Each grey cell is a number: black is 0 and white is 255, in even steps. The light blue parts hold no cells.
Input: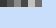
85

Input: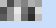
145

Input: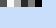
248

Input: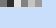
46

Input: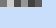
206

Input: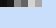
29

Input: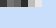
116

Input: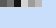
118

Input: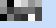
125

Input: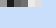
27
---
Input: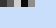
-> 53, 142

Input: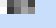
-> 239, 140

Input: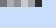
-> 117, 46

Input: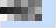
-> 216, 83

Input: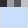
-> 44, 193

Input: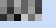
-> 143, 183

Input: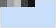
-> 107, 19
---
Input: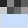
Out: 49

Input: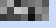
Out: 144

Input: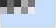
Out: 173

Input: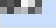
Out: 214

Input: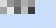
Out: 174

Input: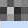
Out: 43
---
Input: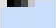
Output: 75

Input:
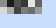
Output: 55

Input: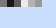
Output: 235

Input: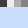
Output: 131

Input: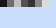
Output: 82

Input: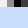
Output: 61

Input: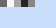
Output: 37

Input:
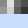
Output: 79
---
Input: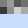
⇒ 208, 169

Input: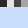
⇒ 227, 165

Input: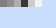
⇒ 243, 204

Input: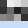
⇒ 238, 225

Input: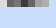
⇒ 220, 175

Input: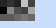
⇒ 193, 165
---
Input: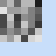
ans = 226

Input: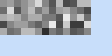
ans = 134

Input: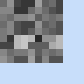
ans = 82

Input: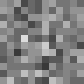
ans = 104

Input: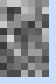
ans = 90

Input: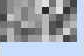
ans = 99
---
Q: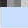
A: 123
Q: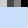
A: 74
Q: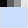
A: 94
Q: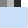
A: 129
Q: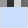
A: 109
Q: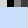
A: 61
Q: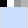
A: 152
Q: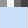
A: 106
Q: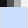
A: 85
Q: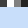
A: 62
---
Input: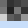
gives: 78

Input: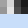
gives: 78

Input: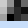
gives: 42

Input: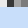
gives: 164

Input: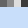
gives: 221

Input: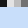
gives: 188

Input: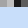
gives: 27

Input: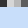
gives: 183

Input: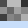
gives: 118
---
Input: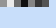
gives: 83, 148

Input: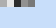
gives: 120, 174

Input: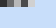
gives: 208, 48

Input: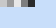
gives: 42, 200

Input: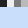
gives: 186, 33

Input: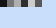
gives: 88, 19

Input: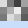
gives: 162, 121

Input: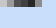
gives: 140, 199

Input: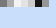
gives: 149, 120

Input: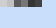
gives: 66, 207
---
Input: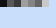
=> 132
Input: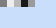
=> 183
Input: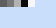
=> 178
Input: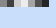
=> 164
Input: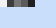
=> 118
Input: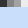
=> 132
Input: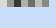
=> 110
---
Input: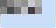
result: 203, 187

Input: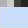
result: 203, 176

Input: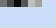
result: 190, 162

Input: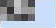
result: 198, 186

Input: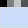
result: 195, 128

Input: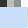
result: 248, 189

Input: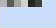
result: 208, 180
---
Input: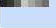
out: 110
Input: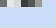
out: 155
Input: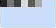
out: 171
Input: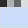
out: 221
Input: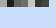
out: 67
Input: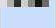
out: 105
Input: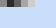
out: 206
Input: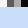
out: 9
